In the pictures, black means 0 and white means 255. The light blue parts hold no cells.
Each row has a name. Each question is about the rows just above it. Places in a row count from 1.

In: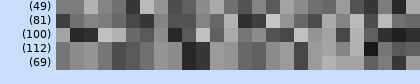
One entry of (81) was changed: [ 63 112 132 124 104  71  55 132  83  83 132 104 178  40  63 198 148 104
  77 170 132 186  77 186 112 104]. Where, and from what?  14, [48]
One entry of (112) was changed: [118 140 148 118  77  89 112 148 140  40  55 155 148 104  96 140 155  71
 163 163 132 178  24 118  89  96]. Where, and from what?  19, [155]
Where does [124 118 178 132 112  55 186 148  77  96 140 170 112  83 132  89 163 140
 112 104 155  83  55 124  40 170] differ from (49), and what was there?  2, [124]

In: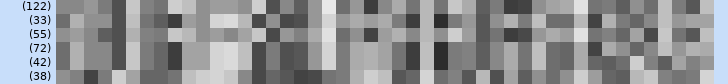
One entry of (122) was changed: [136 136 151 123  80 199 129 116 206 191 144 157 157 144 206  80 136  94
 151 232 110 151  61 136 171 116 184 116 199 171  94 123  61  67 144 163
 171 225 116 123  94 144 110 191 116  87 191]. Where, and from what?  45, [123]
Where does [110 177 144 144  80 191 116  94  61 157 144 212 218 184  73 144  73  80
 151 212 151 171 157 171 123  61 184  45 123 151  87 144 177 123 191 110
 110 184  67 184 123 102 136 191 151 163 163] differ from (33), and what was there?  40, [177]
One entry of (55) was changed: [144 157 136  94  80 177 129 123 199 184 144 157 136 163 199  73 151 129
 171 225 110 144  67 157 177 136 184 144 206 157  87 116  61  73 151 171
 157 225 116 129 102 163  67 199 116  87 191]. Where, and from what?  43, [73]
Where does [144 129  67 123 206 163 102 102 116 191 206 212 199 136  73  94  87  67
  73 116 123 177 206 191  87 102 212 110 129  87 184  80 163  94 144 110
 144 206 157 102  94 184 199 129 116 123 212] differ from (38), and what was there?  16, [102]
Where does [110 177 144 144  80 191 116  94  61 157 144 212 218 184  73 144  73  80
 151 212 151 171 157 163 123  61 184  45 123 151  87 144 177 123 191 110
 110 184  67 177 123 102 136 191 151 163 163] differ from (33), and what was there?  24, [171]
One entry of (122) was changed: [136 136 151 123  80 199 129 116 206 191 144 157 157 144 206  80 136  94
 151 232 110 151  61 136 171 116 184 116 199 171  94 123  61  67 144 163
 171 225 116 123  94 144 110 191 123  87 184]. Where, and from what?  47, [191]
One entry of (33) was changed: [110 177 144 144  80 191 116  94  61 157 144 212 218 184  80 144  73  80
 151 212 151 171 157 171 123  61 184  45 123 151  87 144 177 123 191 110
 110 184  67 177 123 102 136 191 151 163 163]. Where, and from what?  15, [73]

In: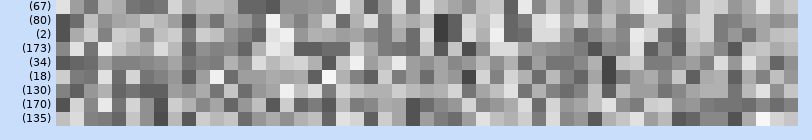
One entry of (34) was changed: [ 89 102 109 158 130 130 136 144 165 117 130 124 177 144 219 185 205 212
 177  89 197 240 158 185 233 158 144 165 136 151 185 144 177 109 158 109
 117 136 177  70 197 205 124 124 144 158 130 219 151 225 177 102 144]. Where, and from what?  36, [117]
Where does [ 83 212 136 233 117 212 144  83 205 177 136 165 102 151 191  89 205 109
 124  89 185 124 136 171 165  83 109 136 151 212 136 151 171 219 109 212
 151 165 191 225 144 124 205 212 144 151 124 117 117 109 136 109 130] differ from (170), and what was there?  18, [102]
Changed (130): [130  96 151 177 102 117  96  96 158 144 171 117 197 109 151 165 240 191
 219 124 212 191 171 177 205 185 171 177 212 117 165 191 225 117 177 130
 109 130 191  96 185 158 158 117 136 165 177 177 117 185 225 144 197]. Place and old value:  23, [177]
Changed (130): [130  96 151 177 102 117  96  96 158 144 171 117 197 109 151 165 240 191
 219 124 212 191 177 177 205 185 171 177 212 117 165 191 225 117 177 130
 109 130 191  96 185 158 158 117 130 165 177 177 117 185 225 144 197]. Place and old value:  45, [136]
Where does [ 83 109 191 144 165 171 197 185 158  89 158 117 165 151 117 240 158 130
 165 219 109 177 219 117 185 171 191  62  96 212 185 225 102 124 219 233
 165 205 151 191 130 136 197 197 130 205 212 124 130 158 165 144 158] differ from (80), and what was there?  24, [124]
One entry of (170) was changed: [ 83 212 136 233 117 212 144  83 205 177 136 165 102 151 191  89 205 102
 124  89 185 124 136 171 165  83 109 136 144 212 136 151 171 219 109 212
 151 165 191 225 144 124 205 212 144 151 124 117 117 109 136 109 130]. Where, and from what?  29, [151]

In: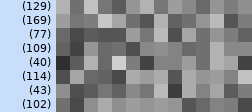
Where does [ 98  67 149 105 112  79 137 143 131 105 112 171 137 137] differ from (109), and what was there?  12, [178]
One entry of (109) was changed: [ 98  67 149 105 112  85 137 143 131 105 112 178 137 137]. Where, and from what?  6, [79]
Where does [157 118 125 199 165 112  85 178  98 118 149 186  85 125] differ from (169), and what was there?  10, [112]
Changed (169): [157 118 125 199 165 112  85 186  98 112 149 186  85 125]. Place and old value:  8, [178]

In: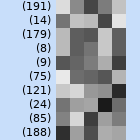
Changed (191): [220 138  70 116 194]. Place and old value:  4, [124]
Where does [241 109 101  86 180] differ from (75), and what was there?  1, [233]

